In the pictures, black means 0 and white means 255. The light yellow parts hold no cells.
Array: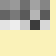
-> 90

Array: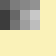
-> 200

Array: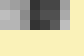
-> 170

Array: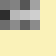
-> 207

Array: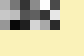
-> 231

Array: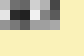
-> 91

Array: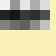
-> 77

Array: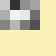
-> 111
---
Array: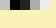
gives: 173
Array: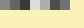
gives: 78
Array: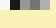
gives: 116
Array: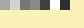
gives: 253
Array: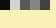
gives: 132
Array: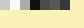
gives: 88
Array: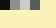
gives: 203
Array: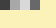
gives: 217
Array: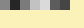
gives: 92
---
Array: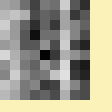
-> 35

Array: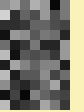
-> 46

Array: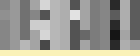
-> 92

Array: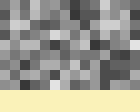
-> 108

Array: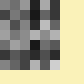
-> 88

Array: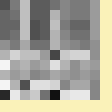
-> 144

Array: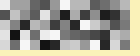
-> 121
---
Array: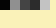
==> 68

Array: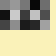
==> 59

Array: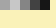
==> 133

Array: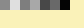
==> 168

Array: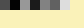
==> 27

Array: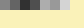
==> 79

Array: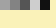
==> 85

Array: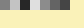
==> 223
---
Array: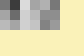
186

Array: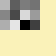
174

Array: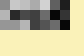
150

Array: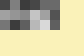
118

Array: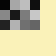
34

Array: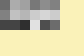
68
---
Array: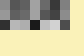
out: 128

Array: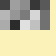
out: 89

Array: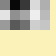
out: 175

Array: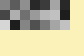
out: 40

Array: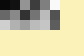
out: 249

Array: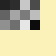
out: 75
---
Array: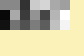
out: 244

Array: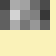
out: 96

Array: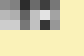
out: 151

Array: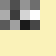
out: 70

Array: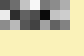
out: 130

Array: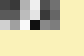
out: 125

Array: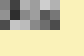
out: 76

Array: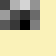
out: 126
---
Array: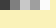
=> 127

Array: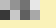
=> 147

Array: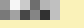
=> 246

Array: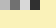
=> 113

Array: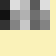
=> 221

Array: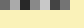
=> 170

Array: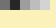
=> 39

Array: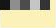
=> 142

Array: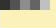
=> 82

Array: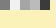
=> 241
